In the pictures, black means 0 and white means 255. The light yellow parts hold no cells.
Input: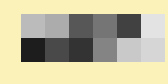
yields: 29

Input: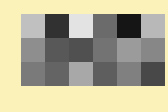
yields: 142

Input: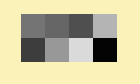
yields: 61

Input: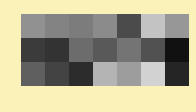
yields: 59

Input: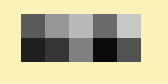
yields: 31

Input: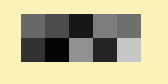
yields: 50

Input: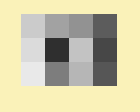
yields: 219
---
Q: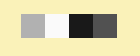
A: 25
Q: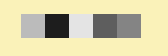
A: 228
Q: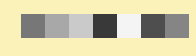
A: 202
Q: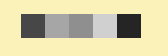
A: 143
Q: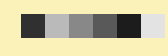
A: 136
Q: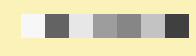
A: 231
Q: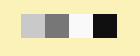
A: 249
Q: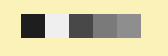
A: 72
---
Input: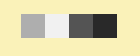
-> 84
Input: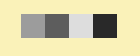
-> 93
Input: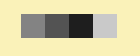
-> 83
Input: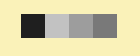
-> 121
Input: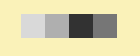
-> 118
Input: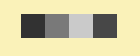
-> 71
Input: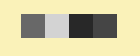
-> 69
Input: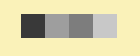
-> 125
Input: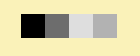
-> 109
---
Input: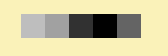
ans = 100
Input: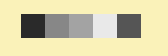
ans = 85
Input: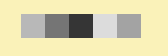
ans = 163
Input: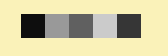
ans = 54
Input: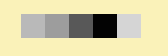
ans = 213
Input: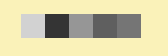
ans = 117
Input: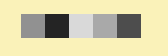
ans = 77
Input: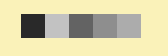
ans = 172
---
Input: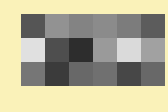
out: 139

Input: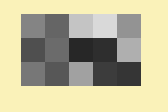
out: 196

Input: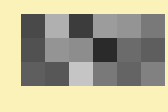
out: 156

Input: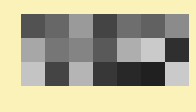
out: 110

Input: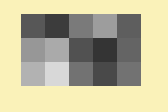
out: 122

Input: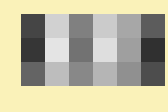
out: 203
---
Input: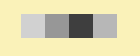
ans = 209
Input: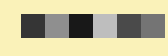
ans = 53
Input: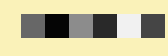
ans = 103
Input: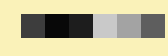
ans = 61
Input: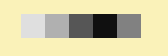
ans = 223
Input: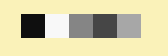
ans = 15
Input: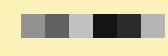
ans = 146
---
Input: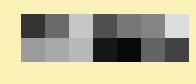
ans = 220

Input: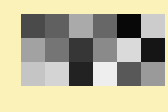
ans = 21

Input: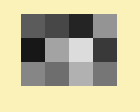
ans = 57

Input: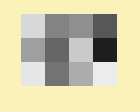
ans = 30

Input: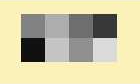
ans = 56

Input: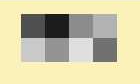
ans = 178

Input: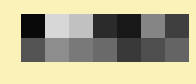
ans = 63

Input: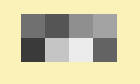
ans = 163
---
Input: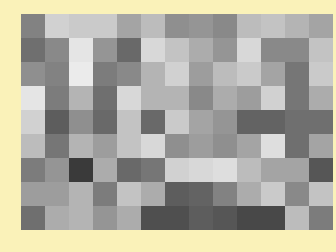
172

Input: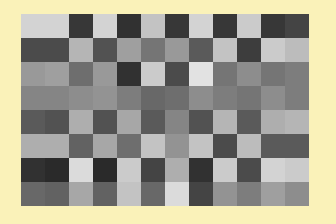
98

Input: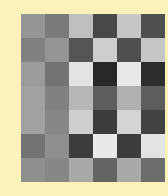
135

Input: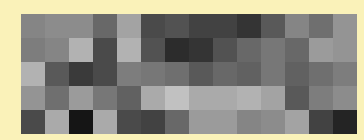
170

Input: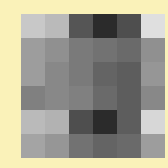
150
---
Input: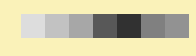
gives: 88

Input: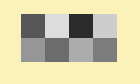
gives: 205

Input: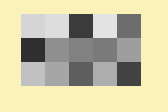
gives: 227

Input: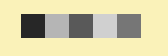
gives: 208

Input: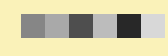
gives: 188

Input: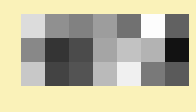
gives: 157

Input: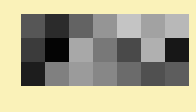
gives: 149

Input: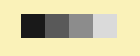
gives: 218

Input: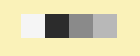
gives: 184

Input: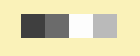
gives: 186
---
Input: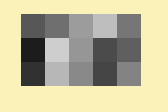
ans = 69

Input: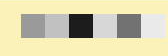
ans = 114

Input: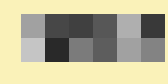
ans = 161

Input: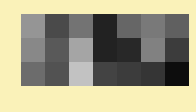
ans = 53

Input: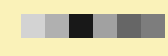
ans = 102

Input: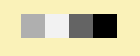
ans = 100

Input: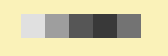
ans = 57

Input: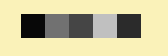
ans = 192

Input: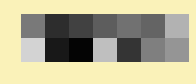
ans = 127

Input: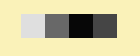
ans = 7
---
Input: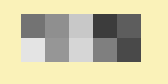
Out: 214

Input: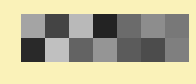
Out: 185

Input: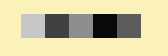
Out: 142

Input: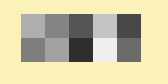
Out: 196

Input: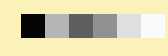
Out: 223

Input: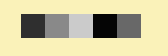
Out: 137

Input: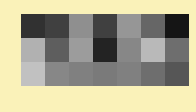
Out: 185
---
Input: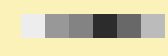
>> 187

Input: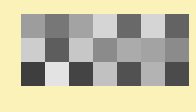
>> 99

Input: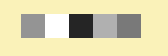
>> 121

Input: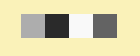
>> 99

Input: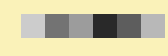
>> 184

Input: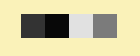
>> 123

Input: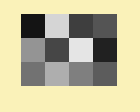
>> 84

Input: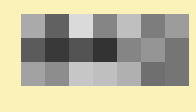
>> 156

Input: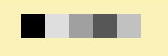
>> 193
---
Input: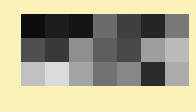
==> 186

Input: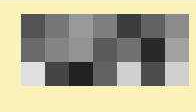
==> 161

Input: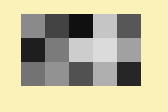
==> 161

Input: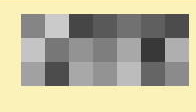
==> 175

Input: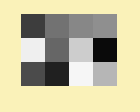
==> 10

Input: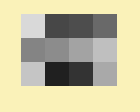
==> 191

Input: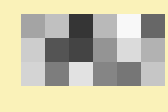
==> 178

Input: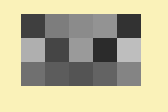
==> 190
